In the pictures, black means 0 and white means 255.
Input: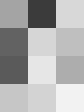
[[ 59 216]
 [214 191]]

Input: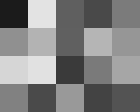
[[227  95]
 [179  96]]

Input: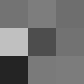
[[125 110]
 [ 77 114]]

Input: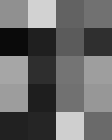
[[210  98]
 [ 31  91]]

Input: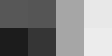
[[ 85 166]
 [ 53 166]]

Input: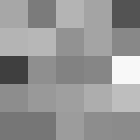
[[123 180]
 [183 146]]

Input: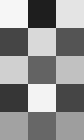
[[ 30 228]
 [217  84]]

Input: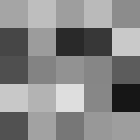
[[190 158]
 [156  41]]
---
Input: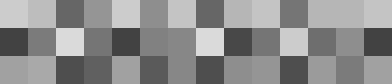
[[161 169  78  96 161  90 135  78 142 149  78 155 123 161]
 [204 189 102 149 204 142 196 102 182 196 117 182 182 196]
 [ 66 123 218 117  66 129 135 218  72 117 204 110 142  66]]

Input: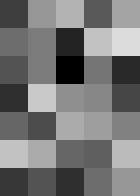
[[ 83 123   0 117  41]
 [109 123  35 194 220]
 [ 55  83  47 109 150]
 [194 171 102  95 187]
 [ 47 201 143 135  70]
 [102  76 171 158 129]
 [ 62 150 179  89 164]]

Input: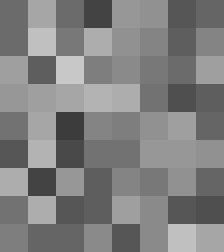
[[114 166  60 132 126 145 159 101]
 [ 86 179  73 114 114 151 151 145]
 [114 173  86  94 159 138  86  79]
 [126 101 101 138  86 138 192 166]
 [107 166 107  67 151 145  86 101]
 [107 192 120 173 145 132  94 132]
 [173  67 151  94 132 120 145 101]
 [151 159 166 179 173 114  79  94]
 [159  94 200 126 138 120 107 159]]

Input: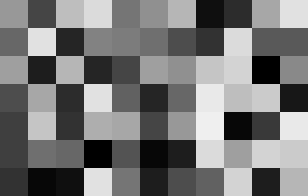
[[ 50   7  15 225 117  29  77  97 211  29 182]
 [103 225  37 130 124 111  77  50 219  89  89]
 [ 77 167  44 225  97  37 103 233 190 203  23]
 [ 63 197  50 174 167  69 152 239   7  57 233]
 [ 63 111 103   0  83   7  29 219 159 211 203]
 [159  29 182  37  69 159 144 197 211   0 137]
 [152  69 190 219 117 144 182  15  44 167 225]]

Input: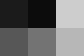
[[ 87 115 183]
 [ 27  12 205]]

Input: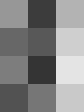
[[151  60 179]
 [ 82 118 201]
 [103  88 207]
 [125  52 228]]

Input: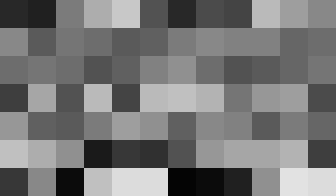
[[ 55 136  11 192 220 220   4  11  32 144 226 220]
 [ 62 166  82 186  68 186 192 179 117 151 158  75]
 [151  96  90 123 158 144  96 136 129  90 123 102]
 [109 117 109  82  96 129 144 109  82  90 102 117]
 [136  90 117 109  90  96 123 136 129 129 102 109]
 [ 40  32 123 173 200  82  40  75  68 186 158 136]
 [192 173 144  26  55  48  82 151 166 166 179  62]]

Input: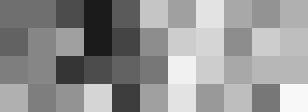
[[126 134  53  76  98 119 241 205 168 183 183]
 [111 111  76  27  90 197 160 227 168 147 176]
 [176 126 147 213  61 160 227 153 190 119 248]
 [ 98 134 160  27  68 141 205 213 141 205 190]]
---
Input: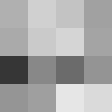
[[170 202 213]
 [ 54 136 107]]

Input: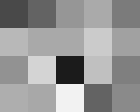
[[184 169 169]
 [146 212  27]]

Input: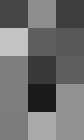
[[195  94  88]
 [127  57  94]]

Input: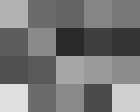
[[ 93 138  42]
 [ 80  90 166]]

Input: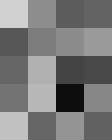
[[ 87 125 140]
 [102 177  68]]

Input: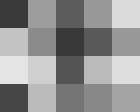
[[195 139  56]
 [228 207  84]]

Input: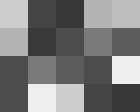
[[179  57  76]
 [ 76 122  92]]

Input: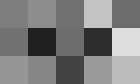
[[114  32 109]
 [150 135  67]]

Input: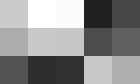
[[172 201 199]
 [ 83  46  49]]
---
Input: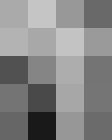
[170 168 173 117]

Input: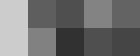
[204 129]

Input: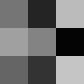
[117 131 197]

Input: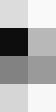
[220 184]

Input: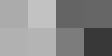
[171 180]

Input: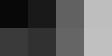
[ 8 49]
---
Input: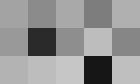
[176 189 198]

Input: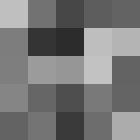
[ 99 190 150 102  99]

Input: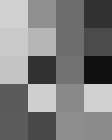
[ 49 109  49  90]

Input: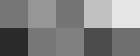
[229  76]

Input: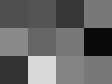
[120 120 217]

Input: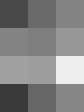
[131 126 160]

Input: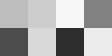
[129  45]
